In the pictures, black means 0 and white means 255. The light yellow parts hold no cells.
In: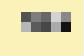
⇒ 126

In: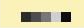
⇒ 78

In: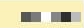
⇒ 122

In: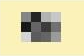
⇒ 37

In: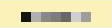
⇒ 176

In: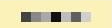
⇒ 136

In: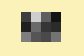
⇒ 206

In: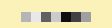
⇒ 232

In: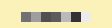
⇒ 158

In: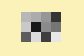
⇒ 172
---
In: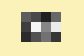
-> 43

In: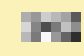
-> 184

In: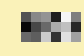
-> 105

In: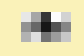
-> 178

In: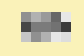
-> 198

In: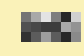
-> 50

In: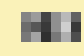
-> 120

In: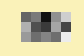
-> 154
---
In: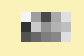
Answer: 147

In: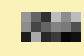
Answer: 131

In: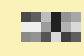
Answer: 33

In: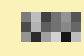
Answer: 114

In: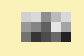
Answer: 96

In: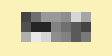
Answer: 111

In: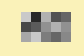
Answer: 145

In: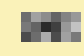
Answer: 64
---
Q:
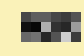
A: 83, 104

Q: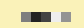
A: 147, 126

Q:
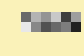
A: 158, 232

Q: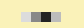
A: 188, 220

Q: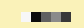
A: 56, 247

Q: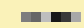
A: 168, 125

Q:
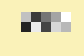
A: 255, 35

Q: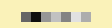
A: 173, 101

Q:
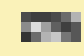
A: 179, 51
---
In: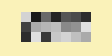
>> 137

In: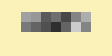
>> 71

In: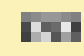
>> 107

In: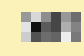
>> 70

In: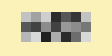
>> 152

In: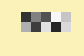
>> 82

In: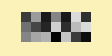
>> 47

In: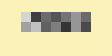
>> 116

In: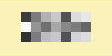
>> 136
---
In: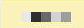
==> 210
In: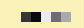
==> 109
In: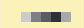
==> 49
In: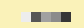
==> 139
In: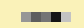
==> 21
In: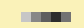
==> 45
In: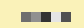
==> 229
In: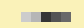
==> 84
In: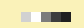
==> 61
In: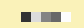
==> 104
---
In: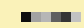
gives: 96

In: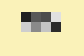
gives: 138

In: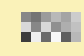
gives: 247

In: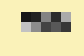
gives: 67

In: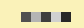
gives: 62

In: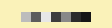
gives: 137
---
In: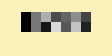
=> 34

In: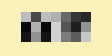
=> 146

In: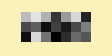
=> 126

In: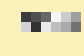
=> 114

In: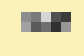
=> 151

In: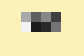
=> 115
